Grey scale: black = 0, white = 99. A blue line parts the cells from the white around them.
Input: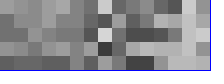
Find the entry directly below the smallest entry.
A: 61
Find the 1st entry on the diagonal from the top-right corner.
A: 57
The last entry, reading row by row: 69
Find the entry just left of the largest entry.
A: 33
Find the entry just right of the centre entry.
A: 44
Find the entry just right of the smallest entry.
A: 40
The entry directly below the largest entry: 23
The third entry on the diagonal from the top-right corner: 47
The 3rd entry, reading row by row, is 54
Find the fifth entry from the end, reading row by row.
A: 26
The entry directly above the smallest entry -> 83
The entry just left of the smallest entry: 61
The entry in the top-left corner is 61
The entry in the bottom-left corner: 37
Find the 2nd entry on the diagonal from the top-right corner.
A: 75
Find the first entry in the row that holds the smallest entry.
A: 57
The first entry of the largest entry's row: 44
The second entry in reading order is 57
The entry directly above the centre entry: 33
